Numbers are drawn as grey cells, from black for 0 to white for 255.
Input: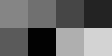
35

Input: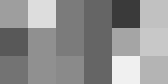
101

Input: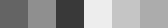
237

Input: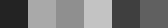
195

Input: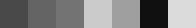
203

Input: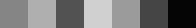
208

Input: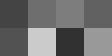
97
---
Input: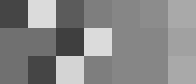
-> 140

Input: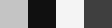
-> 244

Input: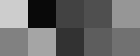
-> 79

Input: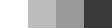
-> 153

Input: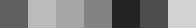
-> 77

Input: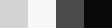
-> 74

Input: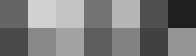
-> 80

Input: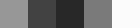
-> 122
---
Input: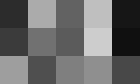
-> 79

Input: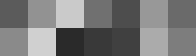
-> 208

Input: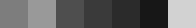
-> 153

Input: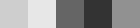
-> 231

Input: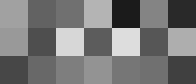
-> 104

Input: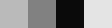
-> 129
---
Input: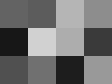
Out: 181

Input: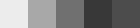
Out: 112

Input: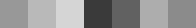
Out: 213

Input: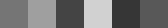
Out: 68

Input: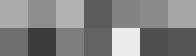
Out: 177

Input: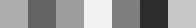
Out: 156

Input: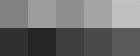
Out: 143
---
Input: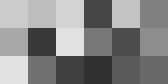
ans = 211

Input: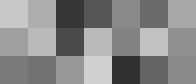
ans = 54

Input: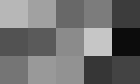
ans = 104

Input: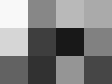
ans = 185

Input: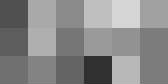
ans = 138

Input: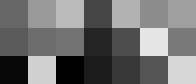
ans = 186
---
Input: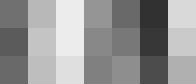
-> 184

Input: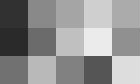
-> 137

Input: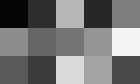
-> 46

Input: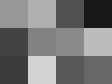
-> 175

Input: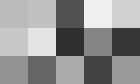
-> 193

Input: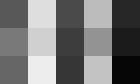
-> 222

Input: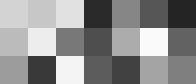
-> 199
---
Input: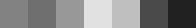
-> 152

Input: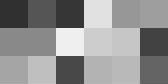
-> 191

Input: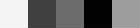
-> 244

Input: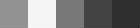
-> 146

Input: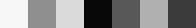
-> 218

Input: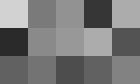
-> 97
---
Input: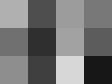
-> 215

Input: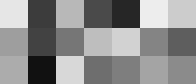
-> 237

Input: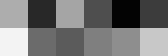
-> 243

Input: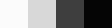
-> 251

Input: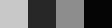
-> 200

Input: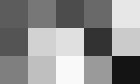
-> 249

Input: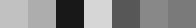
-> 214

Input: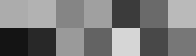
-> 214
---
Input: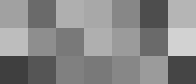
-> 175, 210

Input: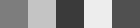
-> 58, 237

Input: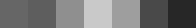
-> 201, 201

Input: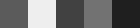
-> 65, 238

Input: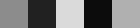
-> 218, 218

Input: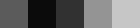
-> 49, 198

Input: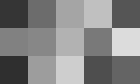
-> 178, 220

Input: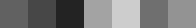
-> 163, 205

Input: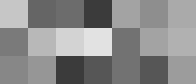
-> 226, 226

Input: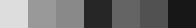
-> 38, 221
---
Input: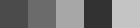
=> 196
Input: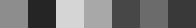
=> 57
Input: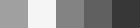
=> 55
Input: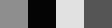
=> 85
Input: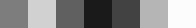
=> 252
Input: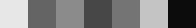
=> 12
